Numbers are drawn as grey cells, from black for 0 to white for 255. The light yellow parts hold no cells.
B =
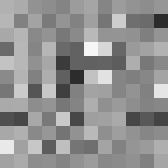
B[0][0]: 177
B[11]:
[162, 171, 141, 143, 132, 146, 156, 136, 139, 145, 128, 165]
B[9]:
[168, 176, 137, 151, 116, 146, 185, 143, 158, 146, 134, 140]
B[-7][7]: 226
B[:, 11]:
[150, 44, 148, 178, 136, 164, 229, 135, 68, 140, 175, 165]
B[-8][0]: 195
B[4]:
[195, 183, 145, 167, 59, 98, 97, 99, 93, 174, 120, 136]
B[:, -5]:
[133, 117, 148, 215, 99, 226, 160, 144, 161, 143, 164, 136]
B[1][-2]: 107
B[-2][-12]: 233
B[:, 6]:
[165, 160, 185, 246, 97, 194, 163, 174, 159, 185, 111, 156]
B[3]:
[106, 183, 133, 182, 106, 98, 246, 215, 103, 154, 162, 178]
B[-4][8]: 170
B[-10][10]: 127
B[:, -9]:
[141, 122, 147, 182, 167, 174, 200, 148, 121, 151, 93, 143]
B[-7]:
[138, 180, 129, 174, 96, 44, 194, 226, 133, 127, 135, 164]
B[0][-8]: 132
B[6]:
[118, 203, 85, 200, 63, 129, 163, 160, 133, 147, 129, 229]
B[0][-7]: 156
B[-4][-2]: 88
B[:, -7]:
[156, 130, 138, 98, 98, 44, 129, 132, 71, 146, 117, 146]
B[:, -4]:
[156, 205, 148, 103, 93, 133, 133, 154, 170, 158, 130, 139]

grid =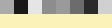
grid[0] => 170
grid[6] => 42
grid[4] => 154

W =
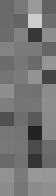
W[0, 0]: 106
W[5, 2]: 146
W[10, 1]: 118
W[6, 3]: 139
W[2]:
[108, 129, 55, 142]
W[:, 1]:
[121, 99, 129, 122, 119, 123, 115, 117, 110, 117, 118, 114, 123, 118]
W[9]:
[119, 117, 35, 138]
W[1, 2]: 204
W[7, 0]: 127
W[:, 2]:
[154, 204, 55, 123, 106, 146, 113, 118, 89, 35, 75, 53, 152, 139]
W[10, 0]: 120
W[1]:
[106, 99, 204, 109]
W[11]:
[105, 114, 53, 104]
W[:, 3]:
[98, 109, 142, 101, 149, 68, 139, 141, 139, 138, 109, 104, 150, 143]
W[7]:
[127, 117, 118, 141]

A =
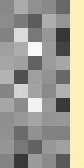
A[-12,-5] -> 137
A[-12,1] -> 171
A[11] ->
[131, 56, 155, 139, 89]
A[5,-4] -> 80
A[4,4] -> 166
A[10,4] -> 160
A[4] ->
[165, 160, 98, 155, 166]
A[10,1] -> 120
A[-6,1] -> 211
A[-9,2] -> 249
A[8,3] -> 148
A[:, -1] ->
[104, 148, 55, 67, 166, 104, 177, 57, 151, 129, 160, 89]
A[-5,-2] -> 154

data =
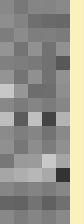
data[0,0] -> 136
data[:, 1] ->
[120, 131, 139, 116, 125, 116, 150, 123, 92, 126, 119, 154, 174, 125, 99, 124]
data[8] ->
[189, 92, 192, 68, 179]
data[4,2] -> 121
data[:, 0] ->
[136, 142, 125, 148, 128, 148, 199, 136, 189, 139, 144, 119, 166, 134, 101, 136]
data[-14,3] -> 127
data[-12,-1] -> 88
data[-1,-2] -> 125
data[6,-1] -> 142
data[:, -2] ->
[132, 106, 127, 114, 113, 114, 110, 124, 68, 115, 124, 200, 169, 124, 97, 125]
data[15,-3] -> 133
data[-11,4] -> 145

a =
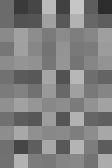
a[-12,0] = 107
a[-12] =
[107, 58, 70, 186, 65, 198, 93, 45]
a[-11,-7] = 82
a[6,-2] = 121
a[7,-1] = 162
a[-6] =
[123, 130, 113, 153, 104, 160, 121, 133]
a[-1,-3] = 136
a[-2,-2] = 125
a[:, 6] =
[93, 103, 135, 124, 134, 110, 121, 146, 102, 141, 125, 115]
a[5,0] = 113
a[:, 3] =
[186, 160, 123, 115, 118, 165, 153, 136, 157, 136, 168, 121]
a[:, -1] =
[45, 94, 159, 156, 147, 100, 133, 162, 95, 167, 92, 172]
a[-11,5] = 178
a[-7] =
[113, 91, 88, 165, 82, 183, 110, 100]
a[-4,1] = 93
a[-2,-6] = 94
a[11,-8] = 113
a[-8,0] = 140
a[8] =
[112, 93, 87, 157, 85, 178, 102, 95]
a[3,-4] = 147
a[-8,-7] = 148

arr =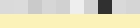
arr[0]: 218
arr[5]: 238

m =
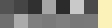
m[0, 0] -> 83
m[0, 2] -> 48
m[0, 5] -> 201
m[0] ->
[83, 69, 48, 165, 43, 201, 74]
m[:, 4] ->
[43, 127]

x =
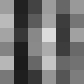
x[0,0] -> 158
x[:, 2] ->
[67, 91, 136, 138, 103, 54]
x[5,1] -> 30
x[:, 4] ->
[103, 61, 57, 61, 104, 85]
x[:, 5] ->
[153, 117, 161, 105, 114, 125]
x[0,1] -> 33
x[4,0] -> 183
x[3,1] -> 30

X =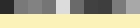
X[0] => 42
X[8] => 123
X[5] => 106
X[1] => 121

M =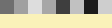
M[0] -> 111
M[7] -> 206
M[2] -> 221
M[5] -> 193
